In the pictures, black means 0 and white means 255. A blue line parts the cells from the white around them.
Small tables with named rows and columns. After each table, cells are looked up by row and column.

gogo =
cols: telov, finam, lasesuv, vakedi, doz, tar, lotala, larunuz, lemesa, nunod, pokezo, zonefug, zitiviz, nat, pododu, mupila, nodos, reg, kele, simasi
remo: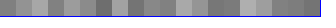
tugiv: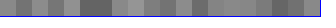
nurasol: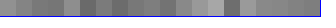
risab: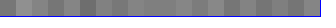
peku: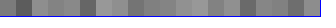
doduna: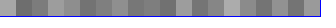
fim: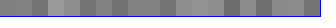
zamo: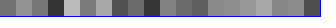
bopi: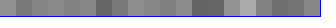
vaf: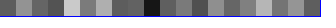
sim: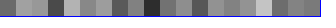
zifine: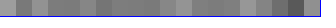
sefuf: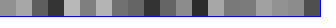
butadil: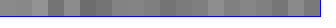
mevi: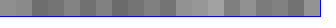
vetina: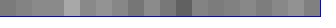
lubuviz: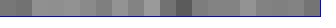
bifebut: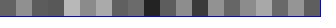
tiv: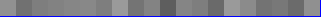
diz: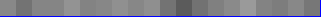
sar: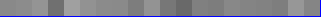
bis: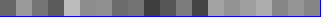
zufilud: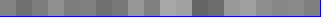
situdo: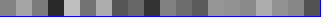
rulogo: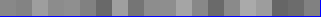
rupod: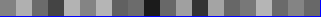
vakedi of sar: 112
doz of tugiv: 145
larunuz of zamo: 80
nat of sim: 146
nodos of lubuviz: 130
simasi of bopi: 135
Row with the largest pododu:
doduna

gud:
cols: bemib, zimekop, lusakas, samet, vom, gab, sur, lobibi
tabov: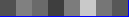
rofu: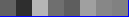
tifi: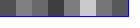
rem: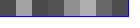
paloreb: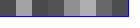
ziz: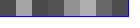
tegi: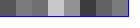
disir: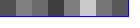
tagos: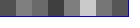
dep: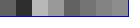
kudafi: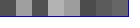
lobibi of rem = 78
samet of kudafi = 179
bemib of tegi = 86
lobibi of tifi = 87
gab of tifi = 202
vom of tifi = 125
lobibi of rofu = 129
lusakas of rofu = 182

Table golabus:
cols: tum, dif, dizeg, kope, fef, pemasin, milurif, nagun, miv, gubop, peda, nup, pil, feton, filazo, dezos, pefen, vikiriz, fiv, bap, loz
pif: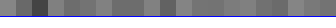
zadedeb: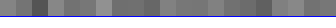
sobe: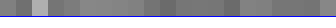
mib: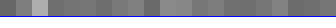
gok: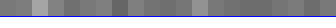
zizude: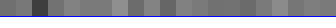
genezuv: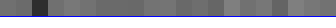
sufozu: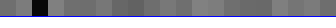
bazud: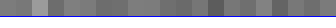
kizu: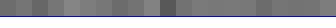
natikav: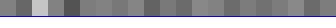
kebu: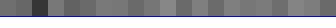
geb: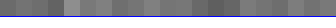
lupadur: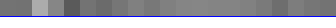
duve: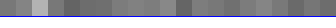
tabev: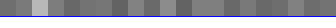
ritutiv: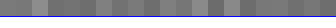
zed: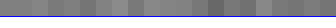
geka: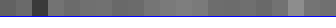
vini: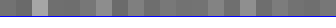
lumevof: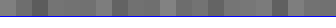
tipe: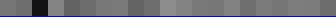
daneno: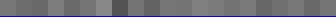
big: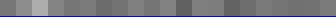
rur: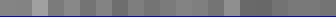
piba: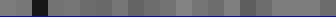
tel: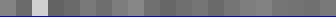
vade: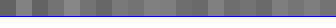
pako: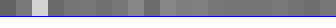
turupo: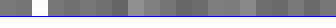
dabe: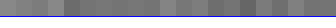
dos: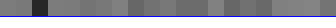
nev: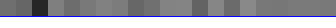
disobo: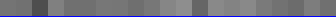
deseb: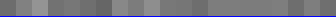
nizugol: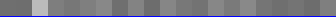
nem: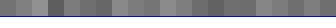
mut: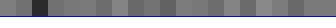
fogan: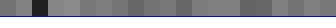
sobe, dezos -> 130
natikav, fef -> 83
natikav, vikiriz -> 124
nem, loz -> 110
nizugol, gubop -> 109
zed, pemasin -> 117
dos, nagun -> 128
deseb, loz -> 111
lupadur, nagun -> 118
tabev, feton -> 127
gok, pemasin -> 121
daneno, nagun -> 83
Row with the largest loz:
sobe

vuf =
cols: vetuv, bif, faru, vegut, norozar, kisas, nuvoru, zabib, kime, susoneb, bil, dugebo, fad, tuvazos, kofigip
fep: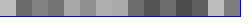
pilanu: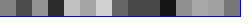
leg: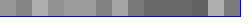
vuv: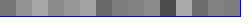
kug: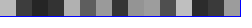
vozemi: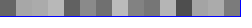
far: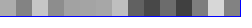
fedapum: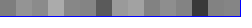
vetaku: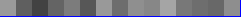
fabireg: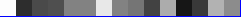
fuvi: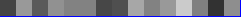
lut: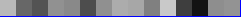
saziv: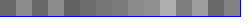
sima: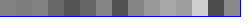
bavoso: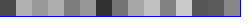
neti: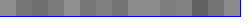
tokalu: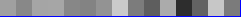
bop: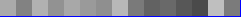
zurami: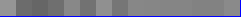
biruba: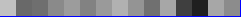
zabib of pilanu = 101
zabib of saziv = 122
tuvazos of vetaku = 104
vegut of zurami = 111
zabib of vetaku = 109
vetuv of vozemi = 102
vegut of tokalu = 166
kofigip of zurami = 138
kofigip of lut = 147
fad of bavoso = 86
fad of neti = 96
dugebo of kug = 191
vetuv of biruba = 193
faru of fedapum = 139
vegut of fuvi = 145
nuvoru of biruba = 154
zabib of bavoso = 115
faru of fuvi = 90
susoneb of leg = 106
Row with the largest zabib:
tokalu

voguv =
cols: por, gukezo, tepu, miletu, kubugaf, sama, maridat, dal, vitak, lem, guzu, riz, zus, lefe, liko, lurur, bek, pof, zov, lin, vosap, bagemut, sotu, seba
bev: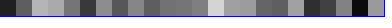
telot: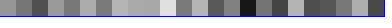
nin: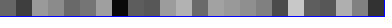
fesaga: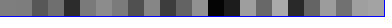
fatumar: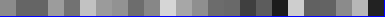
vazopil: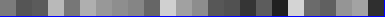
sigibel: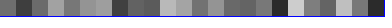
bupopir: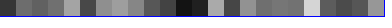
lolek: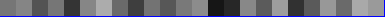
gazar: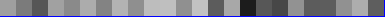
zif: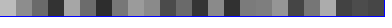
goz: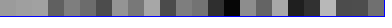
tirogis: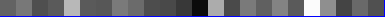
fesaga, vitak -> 80
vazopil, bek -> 92
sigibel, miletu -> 162
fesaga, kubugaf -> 44
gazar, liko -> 168
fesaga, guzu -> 61
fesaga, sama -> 122
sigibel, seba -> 43
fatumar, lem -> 135
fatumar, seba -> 34
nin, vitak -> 93
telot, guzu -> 224

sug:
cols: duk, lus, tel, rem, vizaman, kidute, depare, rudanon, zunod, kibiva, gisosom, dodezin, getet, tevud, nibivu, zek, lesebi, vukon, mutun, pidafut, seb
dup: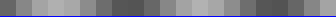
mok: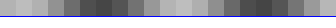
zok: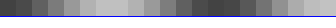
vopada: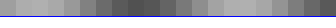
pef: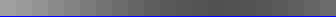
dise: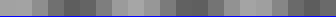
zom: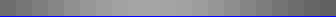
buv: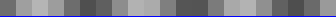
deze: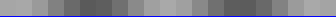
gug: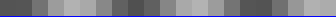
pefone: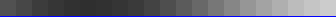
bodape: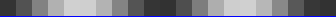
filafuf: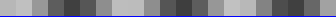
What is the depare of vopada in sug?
107
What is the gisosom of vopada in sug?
100
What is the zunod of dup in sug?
84
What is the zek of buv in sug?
179
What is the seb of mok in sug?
183
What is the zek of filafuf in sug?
184
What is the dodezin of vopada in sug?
121
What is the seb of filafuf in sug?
162
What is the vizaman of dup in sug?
168
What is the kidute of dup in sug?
140

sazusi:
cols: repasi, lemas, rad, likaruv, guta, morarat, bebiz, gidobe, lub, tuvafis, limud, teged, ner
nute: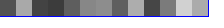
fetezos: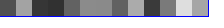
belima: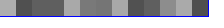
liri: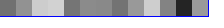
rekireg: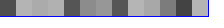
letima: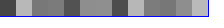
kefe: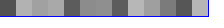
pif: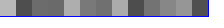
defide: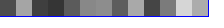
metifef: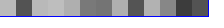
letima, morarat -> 142
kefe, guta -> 92
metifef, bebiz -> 116
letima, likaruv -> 123
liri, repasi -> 113
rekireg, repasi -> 79
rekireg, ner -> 180
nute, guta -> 94
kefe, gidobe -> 92
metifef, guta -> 175
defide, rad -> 63
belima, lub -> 81
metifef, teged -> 60
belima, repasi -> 174
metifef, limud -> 135
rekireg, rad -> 171
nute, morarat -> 135
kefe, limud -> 123
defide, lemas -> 165
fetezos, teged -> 222
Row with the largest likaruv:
liri

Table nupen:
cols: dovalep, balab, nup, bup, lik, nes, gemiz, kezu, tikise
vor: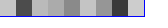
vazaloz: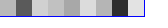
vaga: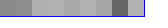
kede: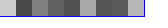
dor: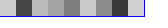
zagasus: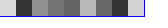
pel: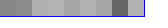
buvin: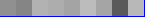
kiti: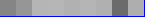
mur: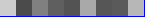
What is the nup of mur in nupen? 128
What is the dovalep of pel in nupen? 136
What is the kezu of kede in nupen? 90
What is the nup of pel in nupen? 175
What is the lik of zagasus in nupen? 99
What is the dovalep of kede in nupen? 204
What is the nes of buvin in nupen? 188
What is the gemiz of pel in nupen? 166
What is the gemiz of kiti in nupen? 176
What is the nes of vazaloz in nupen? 220
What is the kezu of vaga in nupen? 101
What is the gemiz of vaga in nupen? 167
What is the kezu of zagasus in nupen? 53
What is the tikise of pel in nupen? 178
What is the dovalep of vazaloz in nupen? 185
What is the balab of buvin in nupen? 133
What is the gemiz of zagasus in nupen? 105
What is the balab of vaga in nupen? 142
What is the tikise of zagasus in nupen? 212
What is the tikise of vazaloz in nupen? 227
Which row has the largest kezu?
kiti

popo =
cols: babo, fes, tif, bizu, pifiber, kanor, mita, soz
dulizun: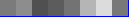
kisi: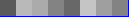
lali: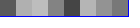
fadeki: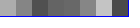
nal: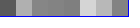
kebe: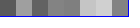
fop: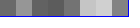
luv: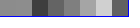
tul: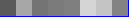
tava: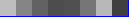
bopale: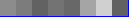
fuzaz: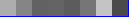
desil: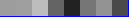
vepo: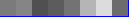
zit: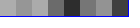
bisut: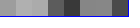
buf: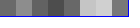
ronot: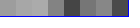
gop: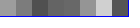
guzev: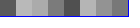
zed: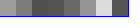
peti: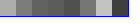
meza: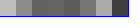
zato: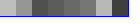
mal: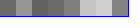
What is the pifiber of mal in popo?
127
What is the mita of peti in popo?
196
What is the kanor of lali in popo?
181
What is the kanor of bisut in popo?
134
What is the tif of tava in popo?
98
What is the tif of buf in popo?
98
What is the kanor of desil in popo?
118
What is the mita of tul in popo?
196
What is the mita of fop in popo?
208
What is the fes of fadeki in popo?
133
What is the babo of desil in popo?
157

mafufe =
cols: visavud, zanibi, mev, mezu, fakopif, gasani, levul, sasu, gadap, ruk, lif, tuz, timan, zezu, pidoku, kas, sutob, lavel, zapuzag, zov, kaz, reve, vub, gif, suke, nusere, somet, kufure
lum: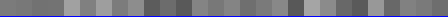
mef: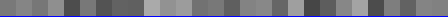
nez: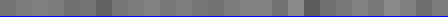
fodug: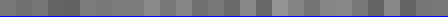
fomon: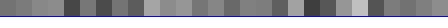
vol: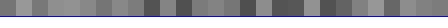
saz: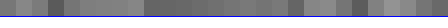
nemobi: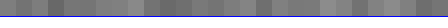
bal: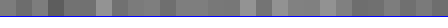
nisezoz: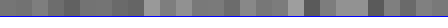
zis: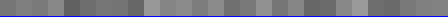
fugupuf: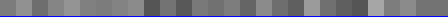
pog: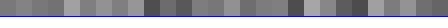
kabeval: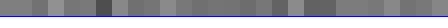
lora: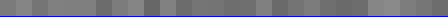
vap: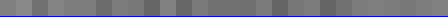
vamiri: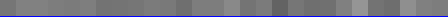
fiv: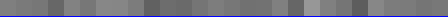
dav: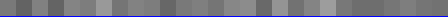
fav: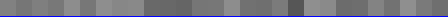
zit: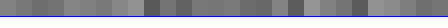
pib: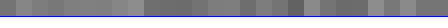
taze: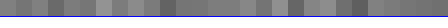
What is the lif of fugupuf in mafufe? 114
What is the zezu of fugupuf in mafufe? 113
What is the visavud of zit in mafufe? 130
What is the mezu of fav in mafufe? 120
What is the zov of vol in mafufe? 146
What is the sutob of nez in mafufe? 130
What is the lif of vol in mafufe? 132

